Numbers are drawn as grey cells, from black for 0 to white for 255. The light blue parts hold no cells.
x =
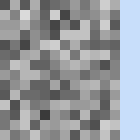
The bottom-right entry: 131
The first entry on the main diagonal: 80
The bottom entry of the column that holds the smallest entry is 143
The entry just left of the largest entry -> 131
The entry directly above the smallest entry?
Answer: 131
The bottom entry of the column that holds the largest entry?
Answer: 143
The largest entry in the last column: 194
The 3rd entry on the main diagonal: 182
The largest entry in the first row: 206
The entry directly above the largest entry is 89
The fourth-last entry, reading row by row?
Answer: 173
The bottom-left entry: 173
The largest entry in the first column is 194
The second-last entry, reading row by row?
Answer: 194
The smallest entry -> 58
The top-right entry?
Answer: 173
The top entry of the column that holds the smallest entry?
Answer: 89
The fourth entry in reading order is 173
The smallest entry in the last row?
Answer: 89
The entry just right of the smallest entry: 154

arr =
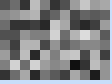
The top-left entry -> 80
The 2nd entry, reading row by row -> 109
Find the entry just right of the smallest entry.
51
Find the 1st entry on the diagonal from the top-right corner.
168
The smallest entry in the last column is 62
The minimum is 16
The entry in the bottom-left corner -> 51
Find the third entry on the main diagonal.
51
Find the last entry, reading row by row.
148
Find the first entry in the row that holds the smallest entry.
127
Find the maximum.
220
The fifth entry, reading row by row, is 127
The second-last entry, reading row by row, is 28
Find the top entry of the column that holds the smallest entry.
157
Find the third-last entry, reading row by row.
118
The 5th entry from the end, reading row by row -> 62
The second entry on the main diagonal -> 148
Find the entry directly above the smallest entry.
198
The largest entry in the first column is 157
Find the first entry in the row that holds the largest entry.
80
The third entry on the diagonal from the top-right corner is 40
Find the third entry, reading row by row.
51
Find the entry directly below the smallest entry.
168
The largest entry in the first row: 198
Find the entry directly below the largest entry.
136

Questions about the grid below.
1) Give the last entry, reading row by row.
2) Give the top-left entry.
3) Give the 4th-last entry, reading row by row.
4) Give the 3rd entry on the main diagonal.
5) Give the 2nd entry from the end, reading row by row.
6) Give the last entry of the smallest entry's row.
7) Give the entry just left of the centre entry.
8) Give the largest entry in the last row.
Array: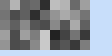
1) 125
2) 125
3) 67
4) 137
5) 57
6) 57
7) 85
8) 201

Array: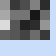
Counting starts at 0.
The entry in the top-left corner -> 149
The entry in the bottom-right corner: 56
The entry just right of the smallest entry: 108
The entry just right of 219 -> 86
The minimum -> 23
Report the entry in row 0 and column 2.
77

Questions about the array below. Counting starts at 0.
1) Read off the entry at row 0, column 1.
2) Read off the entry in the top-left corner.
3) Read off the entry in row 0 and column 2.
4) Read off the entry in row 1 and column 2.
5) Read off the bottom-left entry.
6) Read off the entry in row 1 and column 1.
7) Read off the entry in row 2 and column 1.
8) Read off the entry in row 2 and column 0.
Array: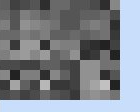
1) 65
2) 96
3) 75
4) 126
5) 75
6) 85
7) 85
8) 126
